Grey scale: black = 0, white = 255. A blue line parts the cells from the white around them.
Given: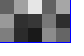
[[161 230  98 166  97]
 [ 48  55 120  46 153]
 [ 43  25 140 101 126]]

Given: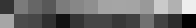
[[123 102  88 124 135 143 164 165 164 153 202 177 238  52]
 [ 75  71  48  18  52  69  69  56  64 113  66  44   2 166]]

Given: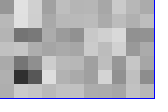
[[225 208 161 190 181 182 167 202 183 171 150]
 [224 207 169 184 185 187 171 188 176 189 184]
 [116 121 172 155 145 200 208 217 145 146 180]
 [197 174 165 170 166 203 188 209 153 171 193]
 [117 143 205 185 183 160 190 151 198 166 170]
 [ 48  87 222 178 170 160 212 145 191 141 176]
 [202 197 185 193 193 172 171 166 194 183 174]]

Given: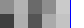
[[179 106 142 202 142]
 [175  84 170 195  63]]

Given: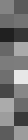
[[ 90 132]
 [115 108]
 [ 53  32]
 [170 103]
 [125 124]
 [231 111]
 [135  71]
 [107 171]
 [ 57 157]
 [156  92]]

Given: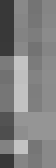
[[137 116 133  56]
 [134 118 135  56]
 [131 125 139  56]
 [137 115 133  57]
 [195 123 139 123]
 [191 131 141 113]
 [194 126 140 118]
 [194 127 140 118]
 [149 149 149  83]
 [142 149 149  78]
 [194 118 137 130]
 [133 121 137  56]]

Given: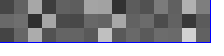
[[ 98 167  61  97  93 164 162  50  92  81 123  96 177 126  70]
 [111  47 166  74  72 104 100 168  98 107  76  98  56  91 105]
 [102 172  82 100 100  89 192  89 105  90 108 106 210  97  68]]

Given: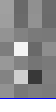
[[105 144 108 160]
 [107 146 107 158]
 [130 122 121 147]
 [244 105 142 125]
 [131 117 122 152]
 [207  56 126 131]
 [120 126 123 146]]
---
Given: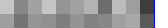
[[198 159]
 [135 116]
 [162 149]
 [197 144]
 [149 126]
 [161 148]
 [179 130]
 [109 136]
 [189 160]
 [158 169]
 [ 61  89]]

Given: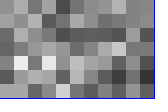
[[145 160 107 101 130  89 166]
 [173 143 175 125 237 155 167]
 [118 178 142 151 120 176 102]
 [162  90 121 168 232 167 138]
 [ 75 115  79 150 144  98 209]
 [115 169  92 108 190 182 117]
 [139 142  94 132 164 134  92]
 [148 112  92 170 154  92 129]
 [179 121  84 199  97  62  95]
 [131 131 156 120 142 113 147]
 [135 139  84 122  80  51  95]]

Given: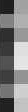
[[ 32 131  47  57  82  62 117  33]
 [162 175 151 223 228 147 207 194]]

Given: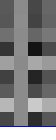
[[ 89  87 112  52 160  65  91 183  70]
 [139 141 139 141 138 140 140 140 139]
 [ 71  67 102  20 168  36  75 202  44]
 [103 100 120  75 154  83 103 173  88]]

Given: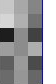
[[199 213  29 157  94 107]
 [168 176 140 140 154 150]
 [133 114  65 174  75 103]]

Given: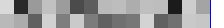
[[217 185]
 [ 42 172]
 [154  96]
 [193 209]
 [156 126]
 [ 75 202]
 [ 93 124]
 [186  97]
 [189 112]
 [173 119]
 [191 211]
 [189  97]
 [ 27 113]
 [205 201]
 [164 198]]
